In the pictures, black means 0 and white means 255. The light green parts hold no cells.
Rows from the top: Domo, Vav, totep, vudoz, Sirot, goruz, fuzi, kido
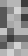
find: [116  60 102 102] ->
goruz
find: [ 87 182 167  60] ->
totep
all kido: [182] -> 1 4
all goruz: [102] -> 3 4
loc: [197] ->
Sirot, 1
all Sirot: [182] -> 3 4
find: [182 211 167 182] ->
kido

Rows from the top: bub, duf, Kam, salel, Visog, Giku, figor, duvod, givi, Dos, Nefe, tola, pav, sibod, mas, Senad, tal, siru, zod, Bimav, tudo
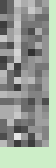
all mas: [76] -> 5 7
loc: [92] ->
duvod, 6

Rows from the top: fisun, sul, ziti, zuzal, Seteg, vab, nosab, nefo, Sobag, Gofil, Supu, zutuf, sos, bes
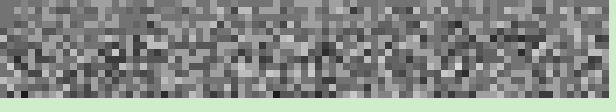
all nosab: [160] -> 7 8 10 19 32 33 34 37 41 42 43 45 52 55 59 60 75 79 83 85
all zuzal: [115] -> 1 2 6 12 18 19 21 28 40 47 51 63 67 70 79 80 85
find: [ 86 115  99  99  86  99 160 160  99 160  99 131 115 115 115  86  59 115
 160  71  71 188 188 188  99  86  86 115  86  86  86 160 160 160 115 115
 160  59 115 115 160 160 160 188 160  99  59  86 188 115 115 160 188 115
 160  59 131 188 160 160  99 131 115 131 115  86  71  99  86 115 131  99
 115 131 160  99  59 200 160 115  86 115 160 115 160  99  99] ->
nosab
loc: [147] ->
fisun, 68
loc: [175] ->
Sobag, 25

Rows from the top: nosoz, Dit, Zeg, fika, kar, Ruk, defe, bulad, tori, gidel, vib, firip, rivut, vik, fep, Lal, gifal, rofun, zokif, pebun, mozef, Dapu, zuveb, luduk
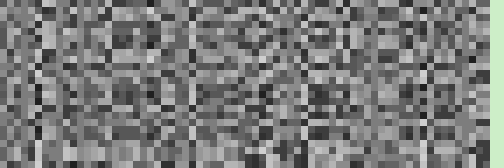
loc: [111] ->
Zeg, 21
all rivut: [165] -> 5 24 37 41 56 69
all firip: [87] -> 1 23 26 48 53 69
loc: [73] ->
luduk, 38
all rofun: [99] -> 2 4 9 15 21 35 36 42 43

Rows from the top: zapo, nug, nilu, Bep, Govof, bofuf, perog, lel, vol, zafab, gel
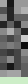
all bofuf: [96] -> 1 3
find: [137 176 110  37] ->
Govof
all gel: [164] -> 2 3
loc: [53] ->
lel, 2
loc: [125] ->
perog, 2

